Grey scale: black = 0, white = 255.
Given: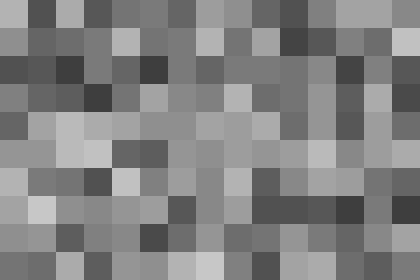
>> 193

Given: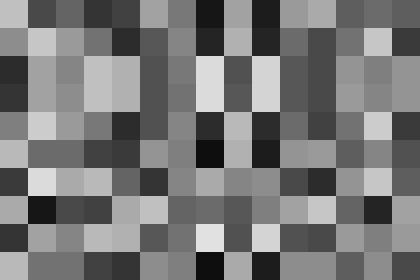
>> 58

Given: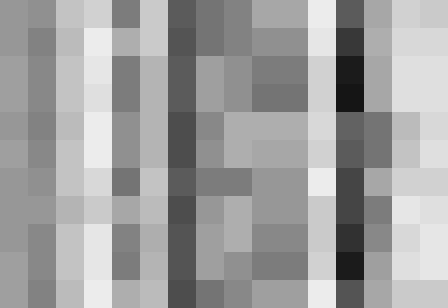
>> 216

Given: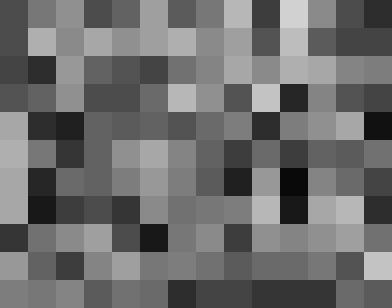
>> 68

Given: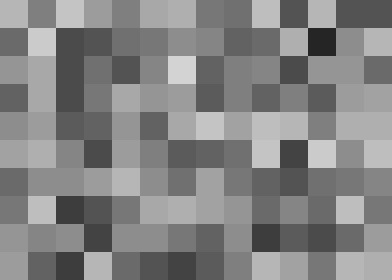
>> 182
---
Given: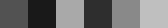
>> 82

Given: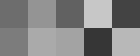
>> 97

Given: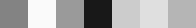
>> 154

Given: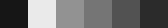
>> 82

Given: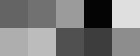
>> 80

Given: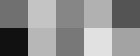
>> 112

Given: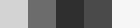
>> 108
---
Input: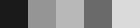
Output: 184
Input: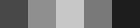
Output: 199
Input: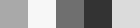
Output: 111
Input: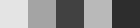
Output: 65
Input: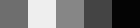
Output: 134
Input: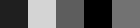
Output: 93
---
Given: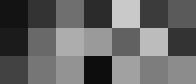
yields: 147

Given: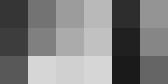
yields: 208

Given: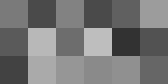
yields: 150

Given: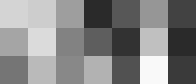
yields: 136

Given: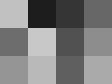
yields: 95

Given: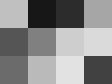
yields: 226
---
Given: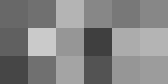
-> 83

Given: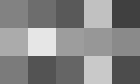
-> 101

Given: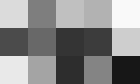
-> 45

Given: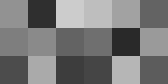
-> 69

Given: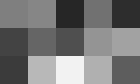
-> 242

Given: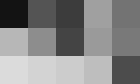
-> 204
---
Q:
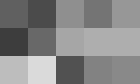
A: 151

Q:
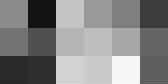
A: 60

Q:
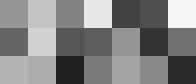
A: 246

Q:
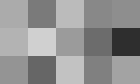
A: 142

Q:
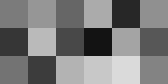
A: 144

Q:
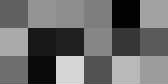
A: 162

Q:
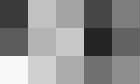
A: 126

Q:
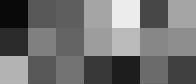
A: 165

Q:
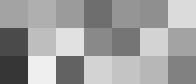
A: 219

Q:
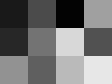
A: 160
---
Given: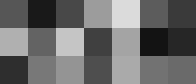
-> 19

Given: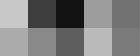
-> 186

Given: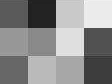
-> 223

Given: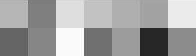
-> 38

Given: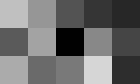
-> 136

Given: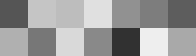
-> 238

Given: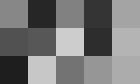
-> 45
